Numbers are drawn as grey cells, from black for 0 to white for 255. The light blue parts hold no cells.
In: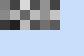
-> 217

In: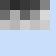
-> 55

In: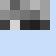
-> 149

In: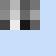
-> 85

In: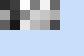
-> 252

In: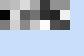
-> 219

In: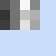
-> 247
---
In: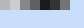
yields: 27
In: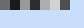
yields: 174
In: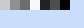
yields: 34
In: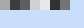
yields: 232
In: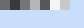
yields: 87
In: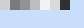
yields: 242
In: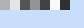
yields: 66
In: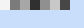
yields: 144
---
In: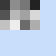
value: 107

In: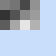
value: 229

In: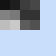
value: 92

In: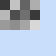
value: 165

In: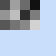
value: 136

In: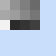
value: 52

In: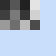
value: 187

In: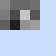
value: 146

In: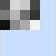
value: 170

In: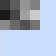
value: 81
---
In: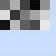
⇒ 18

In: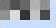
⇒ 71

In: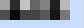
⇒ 21

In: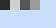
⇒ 84

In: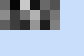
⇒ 18

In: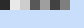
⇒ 66

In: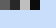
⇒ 40
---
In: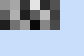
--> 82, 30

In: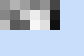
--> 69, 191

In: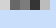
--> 188, 211

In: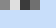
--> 112, 135

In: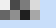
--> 218, 102

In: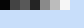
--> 246, 5

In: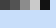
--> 18, 64

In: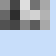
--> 168, 81
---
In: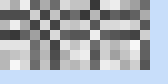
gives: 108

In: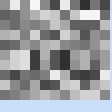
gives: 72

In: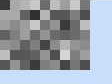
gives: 118

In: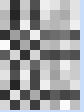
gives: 226

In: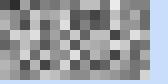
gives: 129
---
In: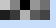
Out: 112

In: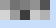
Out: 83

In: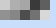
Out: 95

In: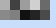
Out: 106

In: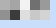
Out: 154

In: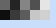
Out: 229
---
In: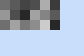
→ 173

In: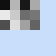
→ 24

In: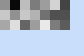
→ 211

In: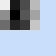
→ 76

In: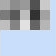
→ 81

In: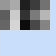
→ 60

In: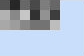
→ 125

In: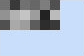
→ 125

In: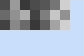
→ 117
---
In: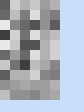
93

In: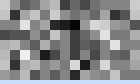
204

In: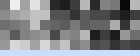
120

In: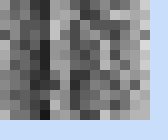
160

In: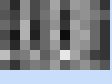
94
